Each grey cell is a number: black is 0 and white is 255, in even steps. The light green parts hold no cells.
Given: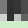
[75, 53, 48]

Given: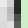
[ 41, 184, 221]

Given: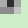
[166, 138]

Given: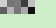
[191, 169]

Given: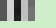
[106, 191,  31]

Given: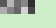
[ 46, 210]

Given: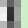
[145,  51, 242]
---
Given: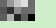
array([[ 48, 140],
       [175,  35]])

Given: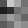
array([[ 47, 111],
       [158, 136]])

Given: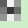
array([[ 54, 106],
       [240, 179]])

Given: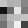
array([[105, 229],
       [184, 191]])

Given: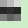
array([[ 47,  38],
       [ 98, 116]])

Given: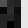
array([[45, 13],
       [37, 21]])

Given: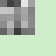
array([[196, 144],
       [158, 134]])
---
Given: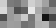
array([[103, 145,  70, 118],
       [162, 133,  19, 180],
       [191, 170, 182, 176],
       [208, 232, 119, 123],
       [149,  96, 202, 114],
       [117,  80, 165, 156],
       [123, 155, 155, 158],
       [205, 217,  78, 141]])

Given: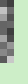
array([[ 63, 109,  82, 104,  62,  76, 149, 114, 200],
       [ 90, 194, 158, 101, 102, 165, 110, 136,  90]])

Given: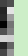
array([[ 80, 227, 157, 116, 129, 208, 101, 150],
       [ 66,  37,  43,   2,  80, 212,  39,  70]])

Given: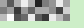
array([[166, 208, 127],
       [236,  66, 186],
       [149, 142, 235],
       [124, 170,  56],
       [ 35, 170,  93],
       [180,  99, 235],
       [238, 154, 105],
       [177,  57,  82],
       [ 89, 158, 252],
       [164, 124, 187]])

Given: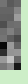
array([[101, 133, 156, 112, 105,  73,  99, 150, 102,  23],
       [ 90, 101,  96, 109, 128,  94, 154, 148, 194, 140],
       [115, 101,  97,  79, 111, 116,   9,  46, 153, 119]])

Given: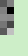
array([[128,   1, 137,  70, 192],
       [ 88, 129, 141, 118,  90]])

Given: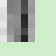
array([[156, 151, 163, 160, 168, 165],
       [ 72,  82,  38,  44,  70,  35],
       [131, 134, 139, 140, 131, 122],
       [124, 128, 148, 141, 148, 165],
       [236, 223, 220, 231, 212, 229]])

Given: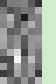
array([[ 49, 174, 129, 129, 126, 152, 142, 118, 117, 103,  56, 182],
       [ 90, 114, 123, 174, 122, 148, 151, 146, 188, 149, 153,  96],
       [131, 120,  28, 128, 153,  93,  87,  62, 112, 119, 116, 148],
       [126, 102,  98,  90, 106, 144, 150, 214, 245, 176, 163,  95],
       [123,  82, 182, 158,  93, 124, 122, 173,  75,  83,  76, 119],
       [ 71, 122, 140, 133, 166, 170, 163, 119,  70, 155,  60, 182]])
